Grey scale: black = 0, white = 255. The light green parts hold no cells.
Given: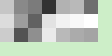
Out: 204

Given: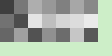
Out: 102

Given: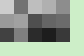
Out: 65

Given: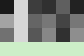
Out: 113

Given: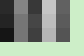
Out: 21

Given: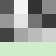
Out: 66
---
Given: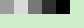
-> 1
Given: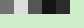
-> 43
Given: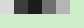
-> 181
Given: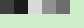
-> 109
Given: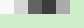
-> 171
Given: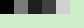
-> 209
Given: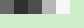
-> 247
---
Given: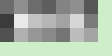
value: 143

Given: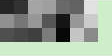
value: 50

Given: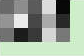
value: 141

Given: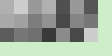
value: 205

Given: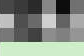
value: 58

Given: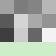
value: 124
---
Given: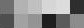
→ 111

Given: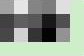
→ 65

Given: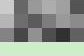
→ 181

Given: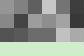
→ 136

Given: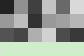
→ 153

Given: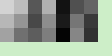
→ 183

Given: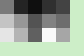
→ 196
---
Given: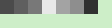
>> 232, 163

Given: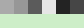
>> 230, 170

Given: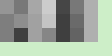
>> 204, 196

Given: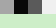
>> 240, 166

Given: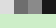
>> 221, 138

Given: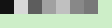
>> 216, 192

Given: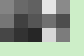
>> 229, 215

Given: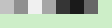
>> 240, 194

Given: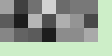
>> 210, 182

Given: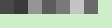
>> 196, 149
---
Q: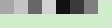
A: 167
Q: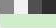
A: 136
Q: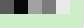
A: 90
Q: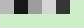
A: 185
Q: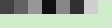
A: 67
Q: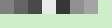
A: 128
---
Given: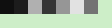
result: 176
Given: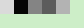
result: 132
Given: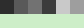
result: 114
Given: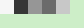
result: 150
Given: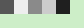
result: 138
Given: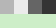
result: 101
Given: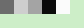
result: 164
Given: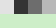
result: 109
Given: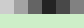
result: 100
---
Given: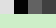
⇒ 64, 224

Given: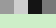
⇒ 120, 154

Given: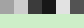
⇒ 83, 163

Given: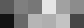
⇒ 140, 19

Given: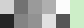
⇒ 252, 38

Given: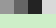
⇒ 217, 152

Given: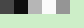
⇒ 149, 70

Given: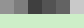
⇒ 201, 147
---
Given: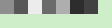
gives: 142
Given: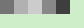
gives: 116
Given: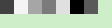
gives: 65
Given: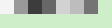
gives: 244
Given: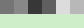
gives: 117
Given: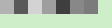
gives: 178
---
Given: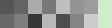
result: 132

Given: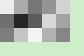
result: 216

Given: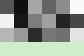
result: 36

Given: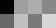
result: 122

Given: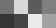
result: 234

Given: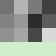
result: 43
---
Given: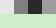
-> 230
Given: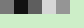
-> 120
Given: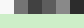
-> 248
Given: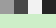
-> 156
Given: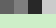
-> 97
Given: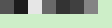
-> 83
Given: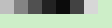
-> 191
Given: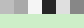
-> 189
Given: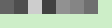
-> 99
